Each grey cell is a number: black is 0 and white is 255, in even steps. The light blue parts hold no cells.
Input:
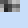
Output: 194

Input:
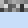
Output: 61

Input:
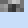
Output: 132

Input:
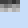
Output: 189

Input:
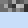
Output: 107

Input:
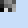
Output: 4
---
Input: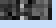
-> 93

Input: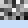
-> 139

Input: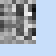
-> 150

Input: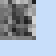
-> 128

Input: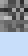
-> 89

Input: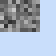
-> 63

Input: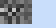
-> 111
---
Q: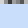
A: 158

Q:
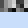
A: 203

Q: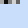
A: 209

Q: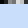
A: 115

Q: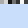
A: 111

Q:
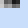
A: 25
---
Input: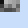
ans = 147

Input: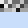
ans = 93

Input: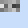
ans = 144

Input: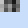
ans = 124

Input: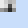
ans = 190

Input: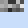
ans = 79
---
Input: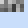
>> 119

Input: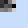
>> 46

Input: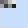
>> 165

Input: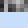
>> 191

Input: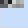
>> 166

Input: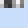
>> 243

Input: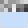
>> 170
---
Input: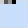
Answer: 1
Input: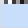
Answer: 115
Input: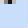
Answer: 186
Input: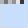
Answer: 57
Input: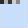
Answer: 136
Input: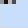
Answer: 76
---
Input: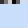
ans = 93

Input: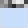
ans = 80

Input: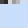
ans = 156

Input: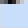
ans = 87

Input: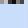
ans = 71

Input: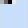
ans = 178

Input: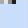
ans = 170
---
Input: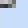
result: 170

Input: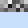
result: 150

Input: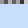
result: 58

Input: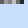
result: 107

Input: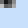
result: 67

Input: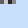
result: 40
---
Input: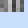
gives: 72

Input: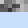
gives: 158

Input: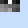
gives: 163

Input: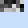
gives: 173

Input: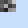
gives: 32

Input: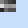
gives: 105

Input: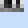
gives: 110

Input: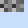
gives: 184

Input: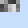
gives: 179

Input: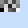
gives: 100
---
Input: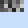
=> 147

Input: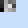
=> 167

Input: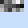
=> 60

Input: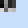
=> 198

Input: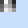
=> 204

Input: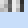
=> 91

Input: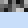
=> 78
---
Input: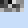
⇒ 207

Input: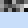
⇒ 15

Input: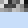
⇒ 104

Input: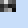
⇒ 11

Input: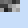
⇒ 158

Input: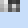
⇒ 85
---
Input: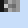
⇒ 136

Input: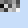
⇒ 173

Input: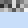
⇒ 132

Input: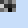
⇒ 5

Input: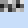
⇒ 206

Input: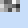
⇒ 204

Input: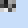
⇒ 80

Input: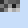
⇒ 167

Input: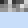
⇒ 168

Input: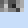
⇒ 66
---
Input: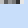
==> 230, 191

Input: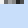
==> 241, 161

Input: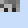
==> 204, 191

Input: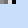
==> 224, 140

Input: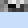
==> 238, 223

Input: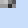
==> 195, 181

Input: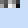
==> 242, 199

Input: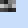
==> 199, 185

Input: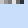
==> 226, 195

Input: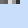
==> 220, 152
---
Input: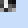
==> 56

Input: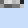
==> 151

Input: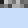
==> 103

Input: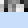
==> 181

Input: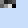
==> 98

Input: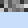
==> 36
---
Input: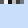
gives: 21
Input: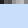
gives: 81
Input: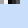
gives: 10
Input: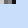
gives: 131
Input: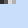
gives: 218
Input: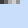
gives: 174
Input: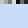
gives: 119
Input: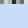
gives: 181
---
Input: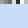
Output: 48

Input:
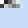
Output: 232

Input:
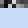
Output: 89

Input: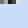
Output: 228

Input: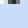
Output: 117

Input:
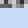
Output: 117
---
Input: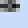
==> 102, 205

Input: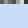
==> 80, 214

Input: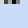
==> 165, 216

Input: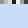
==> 33, 245

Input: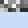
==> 252, 252

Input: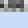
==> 91, 225

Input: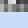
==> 125, 224

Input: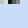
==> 21, 222

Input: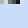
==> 121, 218

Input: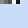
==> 80, 242
